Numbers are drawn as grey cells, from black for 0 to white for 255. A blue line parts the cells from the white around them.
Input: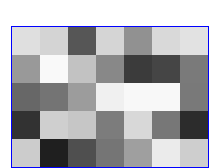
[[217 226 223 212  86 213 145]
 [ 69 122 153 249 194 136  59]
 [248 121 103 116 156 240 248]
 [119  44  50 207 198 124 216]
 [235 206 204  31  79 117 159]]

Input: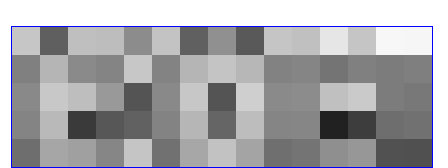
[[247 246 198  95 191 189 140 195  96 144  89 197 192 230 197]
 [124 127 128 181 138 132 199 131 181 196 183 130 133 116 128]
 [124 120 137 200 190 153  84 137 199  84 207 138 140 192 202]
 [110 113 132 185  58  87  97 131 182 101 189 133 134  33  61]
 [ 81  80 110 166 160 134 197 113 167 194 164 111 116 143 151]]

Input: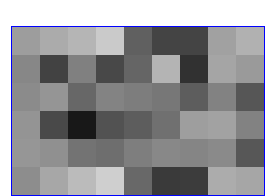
[[161 177 157 171 181 202  96  68  68]
 [165 154 135  66 128  72 101 180  49]
 [130  86 139 149 103 131 125 119  93]
 [162 130 148  73  24  82  93 112 158]
 [138  87 150 144 115 110 126 136 133]
 [172 166 141 167 187 207 104  58  60]]

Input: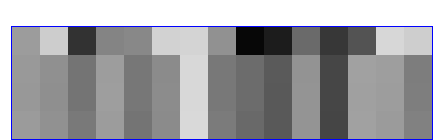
[[215 206 156 205  50 132 136 210 212 145   7  28 106  55  83]
 [158 125 153 144 116 157 119 139 216 120 108  90 147  70 161]
 [157 126 152 143 116 158 119 140 216 120 108  89 148  70 160]
 [155 129 155 145 121 156 116 139 217 123 105  89 148  69 161]]

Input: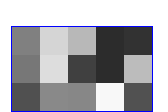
[[ 44  50 128 213 184]
 [ 44 188 119 221  64]
 [248  81  80 137 135]]

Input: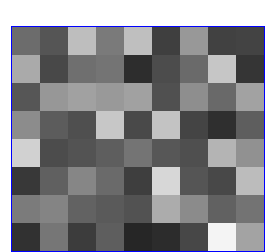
[[ 65  67 108  85 190 122 191  63 152]
 [198  53 170  72 111 116  45  76 106]
 [105 162  86 151 161 153 161  80 142]
 [ 47  94 140  92  79 199  73 195  68]
 [180 145 209  76  83  94 116  87  79]
 [ 72 188  56  96 134 106  62 215  85]
 [ 97 115 123 132  98  90  82 172 139]
 [244 163  49 118  60  94  38  44  71]]
